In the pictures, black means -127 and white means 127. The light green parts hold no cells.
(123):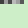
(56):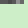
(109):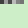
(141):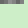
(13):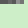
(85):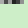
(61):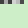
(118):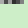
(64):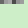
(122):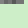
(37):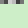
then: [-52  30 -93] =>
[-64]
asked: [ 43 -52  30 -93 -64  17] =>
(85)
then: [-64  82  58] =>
[-52]
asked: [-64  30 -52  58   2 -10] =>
(109)

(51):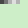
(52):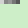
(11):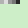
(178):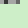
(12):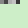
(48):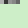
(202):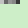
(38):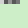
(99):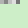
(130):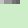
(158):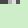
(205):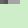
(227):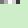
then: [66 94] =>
[-10]
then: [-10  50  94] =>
[50]
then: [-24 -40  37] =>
[37]
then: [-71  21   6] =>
[-24]

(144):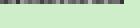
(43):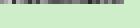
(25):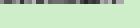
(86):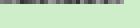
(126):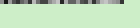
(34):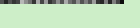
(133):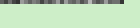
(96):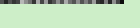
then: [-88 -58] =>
[-74]
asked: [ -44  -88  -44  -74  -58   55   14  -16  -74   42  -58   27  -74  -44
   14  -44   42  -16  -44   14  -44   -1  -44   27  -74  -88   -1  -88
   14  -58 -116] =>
(96)
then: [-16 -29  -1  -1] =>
[-29]
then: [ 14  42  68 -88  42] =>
[-29]
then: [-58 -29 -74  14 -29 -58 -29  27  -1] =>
[-58]

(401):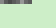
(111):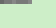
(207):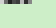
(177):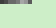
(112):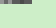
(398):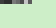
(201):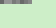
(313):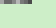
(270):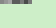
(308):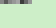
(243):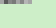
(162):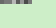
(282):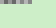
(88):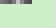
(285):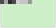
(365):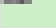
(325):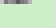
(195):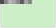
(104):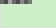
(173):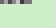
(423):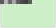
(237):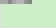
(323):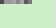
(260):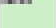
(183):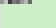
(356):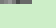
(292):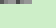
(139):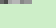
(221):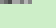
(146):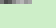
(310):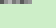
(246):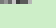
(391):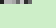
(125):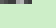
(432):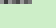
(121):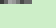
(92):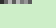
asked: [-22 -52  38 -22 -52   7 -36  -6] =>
(104)
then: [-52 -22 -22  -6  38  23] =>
[-36]
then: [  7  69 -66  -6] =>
[-6]
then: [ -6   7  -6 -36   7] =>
[7]

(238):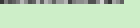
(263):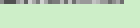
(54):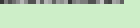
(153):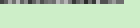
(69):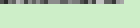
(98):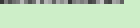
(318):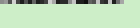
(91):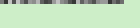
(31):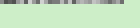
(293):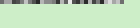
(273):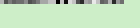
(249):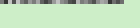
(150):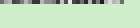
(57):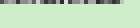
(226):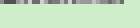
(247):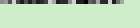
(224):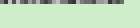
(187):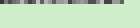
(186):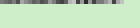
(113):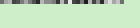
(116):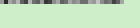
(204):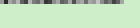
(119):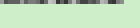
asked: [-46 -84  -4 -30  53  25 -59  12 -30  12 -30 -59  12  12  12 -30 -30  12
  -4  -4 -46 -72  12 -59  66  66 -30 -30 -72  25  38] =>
(69)
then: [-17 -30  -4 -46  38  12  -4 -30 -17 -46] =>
[-30]
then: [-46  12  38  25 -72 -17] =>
[-46]

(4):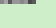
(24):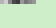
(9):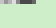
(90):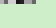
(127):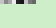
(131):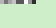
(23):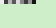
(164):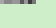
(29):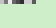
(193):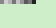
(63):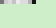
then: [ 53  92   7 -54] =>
[-54]
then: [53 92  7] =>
[-54]
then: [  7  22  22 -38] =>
[22]
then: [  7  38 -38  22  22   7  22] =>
[-54]
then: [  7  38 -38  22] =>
[22]

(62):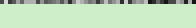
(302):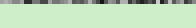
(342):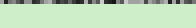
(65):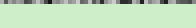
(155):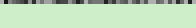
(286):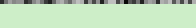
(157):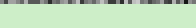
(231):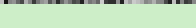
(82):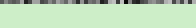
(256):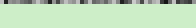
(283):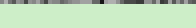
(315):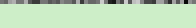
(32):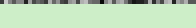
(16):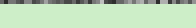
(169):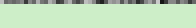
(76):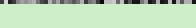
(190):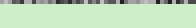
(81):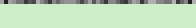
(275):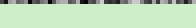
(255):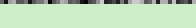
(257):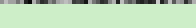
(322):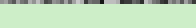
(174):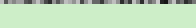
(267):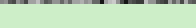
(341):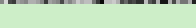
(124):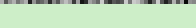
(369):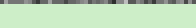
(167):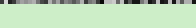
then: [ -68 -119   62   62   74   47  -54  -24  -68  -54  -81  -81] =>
[62]
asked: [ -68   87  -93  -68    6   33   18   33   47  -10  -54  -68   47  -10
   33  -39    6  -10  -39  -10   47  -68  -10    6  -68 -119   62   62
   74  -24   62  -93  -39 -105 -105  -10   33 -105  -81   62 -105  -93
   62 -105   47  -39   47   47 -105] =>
(167)
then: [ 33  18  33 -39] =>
[18]

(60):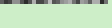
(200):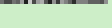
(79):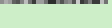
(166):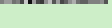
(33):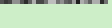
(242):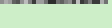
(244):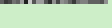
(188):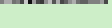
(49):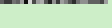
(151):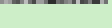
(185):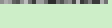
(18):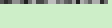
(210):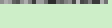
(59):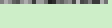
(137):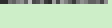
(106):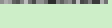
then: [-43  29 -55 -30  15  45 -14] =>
[-30]
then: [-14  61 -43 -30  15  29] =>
[45]
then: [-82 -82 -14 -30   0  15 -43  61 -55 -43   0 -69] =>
[-69]
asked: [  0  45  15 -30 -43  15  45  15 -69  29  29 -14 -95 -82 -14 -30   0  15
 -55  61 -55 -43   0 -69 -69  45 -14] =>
(59)

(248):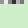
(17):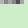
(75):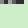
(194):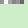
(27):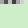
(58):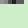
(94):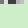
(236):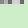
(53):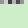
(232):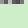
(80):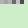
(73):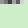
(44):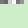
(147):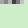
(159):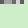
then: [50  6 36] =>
[6]
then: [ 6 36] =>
[6]
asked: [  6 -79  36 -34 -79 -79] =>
(75)
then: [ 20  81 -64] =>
[50]
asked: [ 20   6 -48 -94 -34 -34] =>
(58)
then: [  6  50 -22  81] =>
[81]

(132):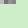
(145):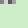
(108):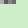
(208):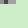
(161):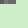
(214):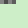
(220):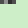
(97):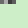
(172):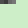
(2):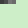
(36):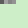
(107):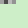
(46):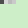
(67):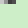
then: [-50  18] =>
[-80]
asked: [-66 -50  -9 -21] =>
(2)
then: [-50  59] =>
[18]
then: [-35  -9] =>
[-21]
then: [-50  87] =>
[59]
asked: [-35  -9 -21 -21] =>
(161)

